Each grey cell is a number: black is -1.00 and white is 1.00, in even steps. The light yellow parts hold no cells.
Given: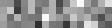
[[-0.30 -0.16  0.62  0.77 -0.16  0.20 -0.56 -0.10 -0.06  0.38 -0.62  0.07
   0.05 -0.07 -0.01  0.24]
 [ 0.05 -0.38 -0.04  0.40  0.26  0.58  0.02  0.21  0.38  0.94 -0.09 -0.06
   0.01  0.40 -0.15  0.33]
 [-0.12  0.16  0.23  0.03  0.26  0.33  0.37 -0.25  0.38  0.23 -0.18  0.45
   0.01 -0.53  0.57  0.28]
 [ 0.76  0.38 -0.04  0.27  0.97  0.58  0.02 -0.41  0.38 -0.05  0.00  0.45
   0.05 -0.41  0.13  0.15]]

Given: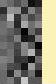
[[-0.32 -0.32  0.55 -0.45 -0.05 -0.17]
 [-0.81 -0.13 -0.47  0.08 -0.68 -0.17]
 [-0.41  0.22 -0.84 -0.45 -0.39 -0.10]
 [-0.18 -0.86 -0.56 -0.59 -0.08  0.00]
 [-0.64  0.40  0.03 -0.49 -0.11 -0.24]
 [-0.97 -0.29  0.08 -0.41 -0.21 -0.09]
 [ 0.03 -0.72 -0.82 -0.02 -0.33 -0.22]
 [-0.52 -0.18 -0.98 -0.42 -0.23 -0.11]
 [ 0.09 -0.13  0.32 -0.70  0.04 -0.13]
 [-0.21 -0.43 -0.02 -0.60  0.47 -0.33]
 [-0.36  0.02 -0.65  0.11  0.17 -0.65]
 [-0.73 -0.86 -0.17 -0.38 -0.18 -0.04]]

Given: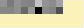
[[-0.37  0.03  0.09 -0.97  0.19 -0.18  0.11  0.04  0.05]
 [ 0.26  0.09  0.15  0.51  0.02  0.04  0.14 -0.04  0.16]]

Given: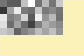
[[ 0.16  0.50  0.29  0.48  0.18  0.02 -0.22  0.45  0.56]
 [ 0.08  0.22  0.38  0.01 -0.49 -0.14  0.27 -0.14  0.74]
 [-0.11  0.46  0.17  0.88 -0.29  0.66  0.12  0.00  0.83]
 [-0.08  0.08 -0.05  0.56 -0.14 -0.04  0.85  0.27 -0.58]
 [ 0.58 -0.08  0.45 -0.09  0.99  0.52 -0.29 -0.28 -0.09]]

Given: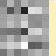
[[ 0.29  0.42  0.29  0.11 -0.06  0.28 -0.08]
 [ 0.04 -0.23 -0.27  0.97  0.57  0.63  0.45]
 [ 0.32  0.25  0.28  0.48  0.14  0.41  0.15]
 [ 0.37  0.67  0.60 -0.49 -0.11 -0.10 -0.04]
 [ 0.25  0.10  0.14  0.66  0.30  0.48  0.28]
 [ 0.20  0.14  0.11  0.45  0.29  0.37  0.26]
 [ 0.38  0.70  0.75 -0.72  0.08 -0.34  0.21]
 [ 0.27  0.28  0.19  0.39  0.04  0.42  0.01]]

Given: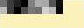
[[-0.94  0.47  0.64 -0.13 -0.07 -0.39 -0.99 -0.54  0.47]
 [-0.89 -0.34  0.31  0.35  0.01 -0.98 -0.76 -0.53 -0.10]]

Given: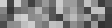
[[-0.54 -0.60  0.20 -0.46 -0.07  0.12 -0.36  0.46  0.51 -0.06  0.10  0.61
   0.49  0.14  0.10 -0.40]
 [-0.54  0.03 -0.34  0.28  0.14  0.47  0.23 -0.49 -0.33  0.31  0.14  0.09
   0.63  0.53 -0.34 -0.14]
 [-0.48  0.52  0.51 -0.46 -0.05  0.31  0.06  0.54 -0.32 -0.05  0.42  0.07
  -0.06 -0.16 -0.58  0.04]
 [-0.29 -0.52  0.14  0.52 -0.13  0.22  0.22  0.60 -0.14  0.20 -0.10 -0.49
  -0.02  0.60 -0.47  0.62]]
